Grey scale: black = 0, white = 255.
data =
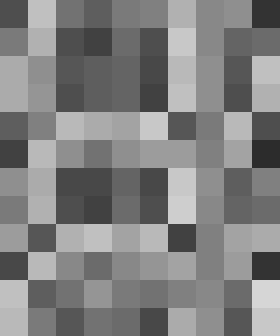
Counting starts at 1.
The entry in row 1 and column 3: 114
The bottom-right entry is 200
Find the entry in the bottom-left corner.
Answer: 185
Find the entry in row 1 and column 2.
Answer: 192
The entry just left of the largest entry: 107
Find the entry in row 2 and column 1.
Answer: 122
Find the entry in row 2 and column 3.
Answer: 78
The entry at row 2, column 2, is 177
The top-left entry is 78
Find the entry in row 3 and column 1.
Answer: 171
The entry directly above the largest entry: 51
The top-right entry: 51
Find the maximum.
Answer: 214
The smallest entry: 44

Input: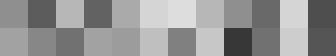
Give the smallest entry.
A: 55
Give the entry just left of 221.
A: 213
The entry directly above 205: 213
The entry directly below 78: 85
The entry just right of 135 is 113
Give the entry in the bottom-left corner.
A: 162
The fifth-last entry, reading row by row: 199

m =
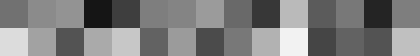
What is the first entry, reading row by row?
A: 113
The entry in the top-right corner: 126
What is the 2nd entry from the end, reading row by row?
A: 83
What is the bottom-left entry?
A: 220
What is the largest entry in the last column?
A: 192
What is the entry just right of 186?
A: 91
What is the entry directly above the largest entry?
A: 186
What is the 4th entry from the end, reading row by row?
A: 69
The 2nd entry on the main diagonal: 162

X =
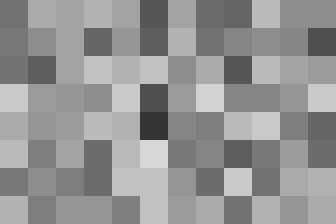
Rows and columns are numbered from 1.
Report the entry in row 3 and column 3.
163
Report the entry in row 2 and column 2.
141
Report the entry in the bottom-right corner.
170
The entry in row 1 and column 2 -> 170
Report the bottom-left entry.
178
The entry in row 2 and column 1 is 120
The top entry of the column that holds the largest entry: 87
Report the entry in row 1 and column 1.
114
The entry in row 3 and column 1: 114
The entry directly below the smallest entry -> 215
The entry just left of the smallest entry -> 178
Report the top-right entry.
141
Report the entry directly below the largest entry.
193
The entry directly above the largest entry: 52
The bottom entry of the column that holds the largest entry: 193
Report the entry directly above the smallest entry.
79
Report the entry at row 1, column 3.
163

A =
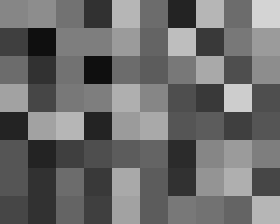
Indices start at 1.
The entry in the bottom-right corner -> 182
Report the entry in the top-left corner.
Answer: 134
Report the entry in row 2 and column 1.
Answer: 63
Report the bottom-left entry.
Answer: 70
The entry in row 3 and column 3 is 114
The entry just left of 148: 49
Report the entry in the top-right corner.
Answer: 212
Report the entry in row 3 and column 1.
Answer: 108
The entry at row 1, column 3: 114
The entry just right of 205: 78

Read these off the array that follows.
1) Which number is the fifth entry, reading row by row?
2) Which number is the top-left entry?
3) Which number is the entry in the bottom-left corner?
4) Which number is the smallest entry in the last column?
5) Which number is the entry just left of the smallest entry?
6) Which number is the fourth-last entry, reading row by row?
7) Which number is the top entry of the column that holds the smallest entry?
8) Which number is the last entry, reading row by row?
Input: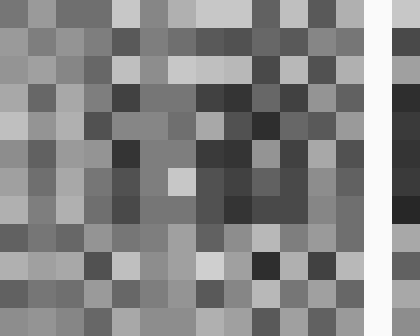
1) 199
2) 118
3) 141
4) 39
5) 250
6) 97
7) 199
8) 141
